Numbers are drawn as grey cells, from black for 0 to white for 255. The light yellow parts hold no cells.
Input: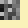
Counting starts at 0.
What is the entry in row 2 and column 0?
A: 19
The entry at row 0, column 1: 130
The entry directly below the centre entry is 72
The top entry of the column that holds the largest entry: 201
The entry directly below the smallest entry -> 188
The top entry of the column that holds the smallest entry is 174

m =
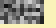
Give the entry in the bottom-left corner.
216
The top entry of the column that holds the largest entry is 99
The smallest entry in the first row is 60
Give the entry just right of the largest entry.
72
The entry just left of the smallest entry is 99
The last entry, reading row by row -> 33
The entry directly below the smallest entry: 145
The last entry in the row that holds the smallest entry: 129
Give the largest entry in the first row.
203
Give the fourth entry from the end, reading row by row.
99
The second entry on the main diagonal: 17

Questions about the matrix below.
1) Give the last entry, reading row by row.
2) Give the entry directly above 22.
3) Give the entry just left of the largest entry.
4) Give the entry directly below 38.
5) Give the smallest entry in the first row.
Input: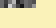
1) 149
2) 80
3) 52
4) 64
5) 38

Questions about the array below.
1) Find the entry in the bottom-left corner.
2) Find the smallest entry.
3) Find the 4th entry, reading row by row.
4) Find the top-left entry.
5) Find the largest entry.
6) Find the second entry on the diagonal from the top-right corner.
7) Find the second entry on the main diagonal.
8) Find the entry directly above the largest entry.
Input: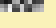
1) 191
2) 23
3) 163
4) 54
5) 245
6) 151
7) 124
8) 229

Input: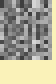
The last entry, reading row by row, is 160
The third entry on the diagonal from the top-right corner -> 145
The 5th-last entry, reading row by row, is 213
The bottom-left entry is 62
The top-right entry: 172
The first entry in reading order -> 62
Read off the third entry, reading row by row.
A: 129
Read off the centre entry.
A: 172
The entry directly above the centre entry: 185
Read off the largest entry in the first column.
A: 199
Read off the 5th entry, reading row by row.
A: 117
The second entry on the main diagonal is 117
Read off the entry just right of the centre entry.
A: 75
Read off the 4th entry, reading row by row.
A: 185

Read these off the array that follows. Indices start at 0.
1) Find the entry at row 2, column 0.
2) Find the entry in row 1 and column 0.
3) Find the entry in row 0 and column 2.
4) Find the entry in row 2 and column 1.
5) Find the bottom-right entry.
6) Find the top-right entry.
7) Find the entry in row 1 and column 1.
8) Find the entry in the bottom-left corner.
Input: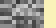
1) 99
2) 171
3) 114
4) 99
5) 156
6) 129
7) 171
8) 142

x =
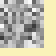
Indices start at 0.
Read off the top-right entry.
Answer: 218
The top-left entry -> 233
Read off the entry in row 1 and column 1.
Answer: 192
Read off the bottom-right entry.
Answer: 164
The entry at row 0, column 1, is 104
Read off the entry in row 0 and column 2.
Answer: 218
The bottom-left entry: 164
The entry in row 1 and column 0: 218
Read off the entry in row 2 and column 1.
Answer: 233
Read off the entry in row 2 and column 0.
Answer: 90
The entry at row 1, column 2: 176

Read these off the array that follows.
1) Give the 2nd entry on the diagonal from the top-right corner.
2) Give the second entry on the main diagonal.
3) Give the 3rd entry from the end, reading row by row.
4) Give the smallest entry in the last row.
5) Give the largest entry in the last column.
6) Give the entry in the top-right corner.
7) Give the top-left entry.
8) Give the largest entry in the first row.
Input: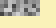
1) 82
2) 97
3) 97
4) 68
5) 190
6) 151
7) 151
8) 190

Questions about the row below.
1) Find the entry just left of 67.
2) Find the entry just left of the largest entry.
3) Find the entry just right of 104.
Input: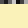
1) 15
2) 104
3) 198

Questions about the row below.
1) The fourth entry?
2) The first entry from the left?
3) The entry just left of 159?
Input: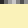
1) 199
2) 40
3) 106

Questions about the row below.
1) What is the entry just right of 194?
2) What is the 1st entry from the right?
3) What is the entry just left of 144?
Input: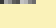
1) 182
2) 107
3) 169

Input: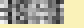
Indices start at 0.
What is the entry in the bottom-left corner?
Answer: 244
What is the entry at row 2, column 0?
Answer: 95
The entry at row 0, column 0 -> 175
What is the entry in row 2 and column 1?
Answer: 95
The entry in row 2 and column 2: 95
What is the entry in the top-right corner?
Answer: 82
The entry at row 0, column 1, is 202
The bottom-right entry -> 134
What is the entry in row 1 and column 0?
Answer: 231
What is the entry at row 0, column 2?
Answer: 39
